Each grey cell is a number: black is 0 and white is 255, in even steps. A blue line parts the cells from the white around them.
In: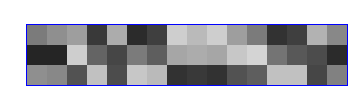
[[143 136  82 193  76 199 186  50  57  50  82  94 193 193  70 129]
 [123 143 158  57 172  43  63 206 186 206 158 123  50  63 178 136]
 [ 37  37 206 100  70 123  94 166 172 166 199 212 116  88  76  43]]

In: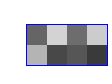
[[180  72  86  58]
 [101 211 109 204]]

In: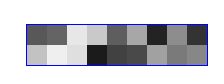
[[194 239 223  27  65  73 161 122 135]
 [ 88 100 231 201  94 167  35 141  51]]

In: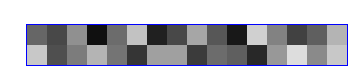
[[200  79 124 180 116  53 160 160  59 108  95  40 152 221 138 200]
 [102  72 144  16 108 194  32  72 166  87  24 208 130  65  95 180]]

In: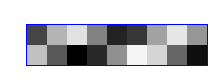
[[193  89   1  41 144 245 213 102  15]
 [ 69 180 225 130  35  55 162 231 150]]

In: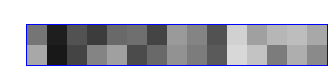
[[168  24  68 132 160  75 105 146 124  90 216 195 124 174 138]
 [117  30  82  60 105 111  68 154 132  82 209 160 182 189 168]]
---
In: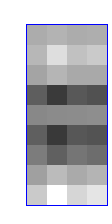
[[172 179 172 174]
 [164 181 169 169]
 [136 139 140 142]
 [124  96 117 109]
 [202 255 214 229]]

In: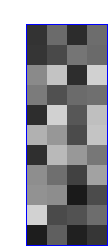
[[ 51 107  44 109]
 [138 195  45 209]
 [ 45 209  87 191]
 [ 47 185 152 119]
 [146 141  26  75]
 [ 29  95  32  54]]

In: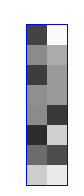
[[ 67 250]
 [ 61 154]
 [139  56]
 [108  76]]

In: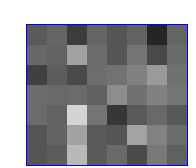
[[ 90 102  61 101  85  99  37 100]
 [ 64  93  74 109 114 129 154 112]
 [107  98 212 116  55  90 105  88]
 [ 85  92 185  90 106  75 121  96]]

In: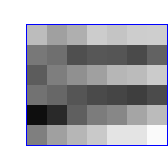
[[188 160 175 204 196 205 206]
 [ 92 126 144 160 182 187 203]
 [ 14  41  95 124 135 165 187]]

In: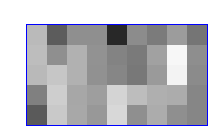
[[186  92 143 143  40 140 123 156 117]
 [185 198 177 145 134 120 154 243 139]
 [ 90 201 168 152 216 143 172 143 134]]
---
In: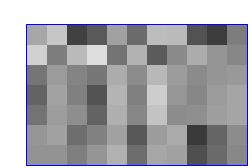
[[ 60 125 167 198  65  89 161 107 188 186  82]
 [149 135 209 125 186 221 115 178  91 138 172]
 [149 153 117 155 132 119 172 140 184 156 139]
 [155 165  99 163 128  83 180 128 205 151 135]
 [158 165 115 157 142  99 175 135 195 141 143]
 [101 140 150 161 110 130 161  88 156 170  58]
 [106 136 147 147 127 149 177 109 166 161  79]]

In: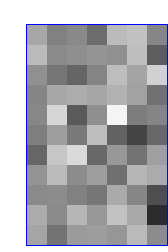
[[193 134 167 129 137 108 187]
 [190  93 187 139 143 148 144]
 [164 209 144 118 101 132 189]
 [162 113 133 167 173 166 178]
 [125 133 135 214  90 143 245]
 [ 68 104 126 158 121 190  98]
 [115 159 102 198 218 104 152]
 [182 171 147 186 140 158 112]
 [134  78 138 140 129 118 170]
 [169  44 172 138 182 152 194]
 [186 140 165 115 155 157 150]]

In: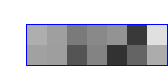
[[ 57 224 174 159 122 137 147]
 [100 172 161 158  84 131  50]]

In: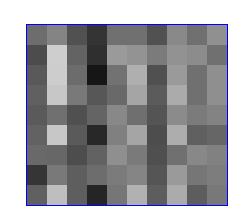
[[112 144 109 132  81  52 112 112  81 137]
 [140 112  76 206  99  47 154 147 123 146]
 [112 143  89 205 108  22 114 175  80 154]
 [112 143  96 199 121  87 105 165  91 171]
 [123 131  90 112  80 100 136 111  84 139]
 [ 96 102  98 199  90  40 128 165  77 173]
 [136 129 105 103  77  98 143 122  79 112]
 [118 125  53 121  94 109 123 133  85 154]
 [ 93 120  96 190  94  37 118 177  93 171]]

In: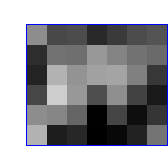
[[ 76  84 141  72  76  41  58]
 [114 106  45 114 111 152 132]
 [128  55  35 178 147 161 164]
 [ 66  25  70 205 152  78 143]
 [ 14  53 141 134 101   1  69]
 [ 34 116 178  29  39   0   8]]

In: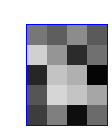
[[140  90 119  94]
 [ 43 112 208 149]
 [176   5  38 195]
 [196 166  85 214]
 [ 14 107  61 127]]

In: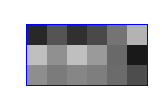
[[116 179  40  84  48  73]
 [105  25 191 144 191 154]
 [107  77 142 123 134 126]]

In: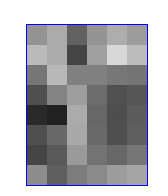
[[173 156 147 171  98 148]
 [216 188 186 171  68 160]
 [119 116 118 184 128 128]
 [ 80  86  79 131 157 108]
 [ 78  92  42  33 171 103]
 [ 79  95  79 104 169 105]
 [103 118  69  89 154 115]
 [156 165 141  95 124 138]]
